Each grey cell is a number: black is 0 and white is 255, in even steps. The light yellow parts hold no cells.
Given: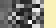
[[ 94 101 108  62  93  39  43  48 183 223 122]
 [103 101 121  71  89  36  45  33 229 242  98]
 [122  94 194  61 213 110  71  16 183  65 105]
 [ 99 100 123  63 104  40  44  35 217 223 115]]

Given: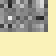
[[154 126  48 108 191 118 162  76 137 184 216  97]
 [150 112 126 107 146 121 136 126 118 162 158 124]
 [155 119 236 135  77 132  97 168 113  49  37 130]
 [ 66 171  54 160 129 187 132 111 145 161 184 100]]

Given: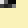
[[225  97   9   5]]

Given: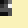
[[ 14  47 118]
 [ 82  83  80]]

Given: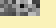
[[142  89 156  64 194 151 165 215  63  69]
 [169 107  92  96 166 154 170  99 136 153]]

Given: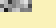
[[205 181  54 134 155 198 224 136]
 [200  26 126 186 199 125 132 126]]
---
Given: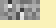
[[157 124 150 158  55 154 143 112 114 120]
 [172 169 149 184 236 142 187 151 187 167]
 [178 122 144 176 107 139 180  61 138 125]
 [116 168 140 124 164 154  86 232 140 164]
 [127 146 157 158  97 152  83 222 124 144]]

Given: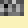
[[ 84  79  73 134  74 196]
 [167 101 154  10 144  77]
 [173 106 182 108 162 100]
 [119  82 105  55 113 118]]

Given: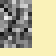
[[156 160  93  75 119 208 115 182]
 [209 115  35 140  94 158 130 200]
 [145 128 182  14 122 150  50 100]
 [194  48 115 173  37 160  54 110]
 [216 107 108 240 197 103  41 148]
 [123  64 149 131  71  29 144 165]
 [135  87 147 163  60  88 100 119]
 [ 21 203 172 102  13 158 191 137]
 [102 120  25  81  74  52 129  43]
 [ 97  80  72  59 193  79 127  64]
 [141  99 107 150 109  76 134 134]
 [139 109  69 184 129 174  64  96]]

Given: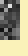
[[ 54 114 180  38  78]
 [ 53  39 101  75 222]
 [ 55  53  30 158  43]
 [ 81  64 115  81  65]
 [ 89  69 137  65  66]
 [ 57  83  89  96  53]
 [ 51  99  62  53  81]
 [105 125  18 137  22]
 [107 122 104  46  71]
 [ 59  95  78 137  30]]

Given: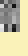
[[120 144  79 159  99]
 [ 18 132 206  80 142]
 [146 152 130 131 125]
 [159 142 152 115 143]
 [178 149 133 126 133]
 [182 153 138 129 133]
 [ 41 127 232  64 160]
 [ 22 131 219  72 148]]

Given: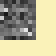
[[ 96  98  81  50  81  41 112  51  60]
 [ 72  88 154  76  66 118  91  77 104]
 [ 96 101 166 210  91 120 138 156 141]
 [121  92  61  24  95  66 121  44  81]
 [ 88  78 205  54  50 127  95  45 114]
 [160 113  55  96 115 105 143 108  87]
 [ 80  96 116  89  62  81 104 110 100]
 [ 66 125 101 113 104 143 116 180 228]
 [213 101 115 121 113 132 141 130 135]
 [ 75  89 141  68  58  35 102  40  56]]

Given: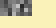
[[ 77 121 100  69 121 130 112 146]
 [ 99  90 104  83 109 152 194  42]
 [182 108 124 114  72 154 132  63]
 [106  84 130 138  59 177 103  83]]

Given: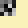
[[137  30 122 101]
 [203  20  98   2]
 [  3 185 152  39]
 [ 80 200  24 200]]
